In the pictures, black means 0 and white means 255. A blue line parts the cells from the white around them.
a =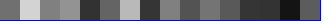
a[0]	112
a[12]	53
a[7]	53
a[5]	100
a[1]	211
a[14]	20

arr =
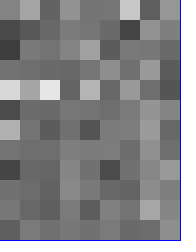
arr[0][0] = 131
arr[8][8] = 153
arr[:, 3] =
[146, 123, 131, 104, 100, 119, 112, 126, 134, 137, 122, 120]
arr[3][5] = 142
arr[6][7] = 155
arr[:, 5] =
[117, 106, 92, 142, 103, 110, 123, 124, 75, 104, 128, 122]
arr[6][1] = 115
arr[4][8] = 85
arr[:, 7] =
[94, 146, 119, 153, 110, 148, 155, 144, 135, 140, 166, 108]
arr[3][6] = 112
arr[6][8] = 104
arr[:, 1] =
[164, 88, 121, 110, 165, 107, 115, 110, 104, 108, 103, 122]
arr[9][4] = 121
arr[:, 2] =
[98, 104, 115, 106, 230, 106, 92, 110, 101, 99, 95, 113]
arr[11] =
[95, 122, 113, 120, 113, 122, 106, 108, 142]
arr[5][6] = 122
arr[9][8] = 126
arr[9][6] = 100
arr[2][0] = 61
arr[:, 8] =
[150, 127, 106, 92, 85, 132, 104, 111, 153, 126, 134, 142]
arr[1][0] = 74

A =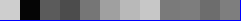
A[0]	206
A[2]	91
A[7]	199
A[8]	122

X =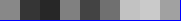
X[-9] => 136
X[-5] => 67
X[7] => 202

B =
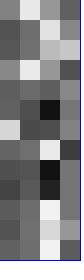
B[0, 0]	129
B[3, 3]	81
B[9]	[68, 89, 34, 117]
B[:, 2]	[150, 225, 187, 151, 94, 18, 78, 233, 17, 34, 241, 215, 241]
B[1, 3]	134
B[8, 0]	80
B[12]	[97, 110, 241, 92]
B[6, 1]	75
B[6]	[214, 75, 78, 130]
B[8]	[80, 84, 17, 117]
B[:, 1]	[232, 110, 112, 233, 107, 80, 75, 111, 84, 89, 109, 111, 110]
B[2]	[87, 112, 187, 198]
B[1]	[83, 110, 225, 134]

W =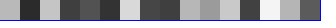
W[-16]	185
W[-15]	43
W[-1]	91
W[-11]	51
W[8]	63

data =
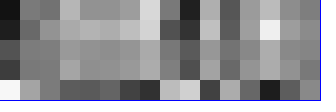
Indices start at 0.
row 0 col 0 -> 18
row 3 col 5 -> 145
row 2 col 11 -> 115
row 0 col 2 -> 114
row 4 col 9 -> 208
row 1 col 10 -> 192
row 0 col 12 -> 155
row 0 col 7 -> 216
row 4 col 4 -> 90
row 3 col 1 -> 121
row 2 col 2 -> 126
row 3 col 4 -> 143
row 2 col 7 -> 170
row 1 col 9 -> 51
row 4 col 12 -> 103
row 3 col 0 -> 61
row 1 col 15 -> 139
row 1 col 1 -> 105
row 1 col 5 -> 173
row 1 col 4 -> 179
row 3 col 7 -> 172
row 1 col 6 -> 190
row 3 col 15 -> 121
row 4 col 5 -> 100
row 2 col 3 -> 153

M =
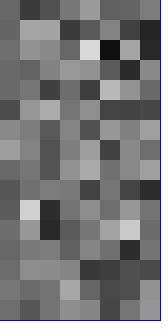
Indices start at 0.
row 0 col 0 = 103
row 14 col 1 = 107
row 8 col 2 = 85
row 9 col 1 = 113
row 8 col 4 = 170
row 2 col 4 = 217
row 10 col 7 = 114
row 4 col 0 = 105
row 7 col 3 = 126
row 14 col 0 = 119
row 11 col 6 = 202
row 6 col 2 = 89
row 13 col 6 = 79
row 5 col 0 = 76
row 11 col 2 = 41
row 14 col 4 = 101
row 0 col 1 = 57
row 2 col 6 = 164
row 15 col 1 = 86
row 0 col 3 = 119
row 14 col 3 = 166
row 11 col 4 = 118
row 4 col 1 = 117
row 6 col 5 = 151
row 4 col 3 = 109
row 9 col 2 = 123
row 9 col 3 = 120
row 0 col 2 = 80
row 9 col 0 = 86
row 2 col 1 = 146
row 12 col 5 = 111
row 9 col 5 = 117
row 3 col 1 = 99
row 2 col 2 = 136
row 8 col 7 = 159
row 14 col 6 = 78

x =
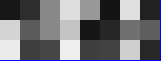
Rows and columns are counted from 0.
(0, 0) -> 23
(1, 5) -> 38
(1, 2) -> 136
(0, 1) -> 46
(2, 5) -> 66
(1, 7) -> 94
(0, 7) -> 34

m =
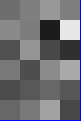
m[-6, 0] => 110
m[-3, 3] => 169
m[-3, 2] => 139
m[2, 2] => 72
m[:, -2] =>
[153, 27, 72, 139, 103, 162]
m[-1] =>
[103, 121, 162, 71]
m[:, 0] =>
[110, 138, 81, 120, 76, 103]
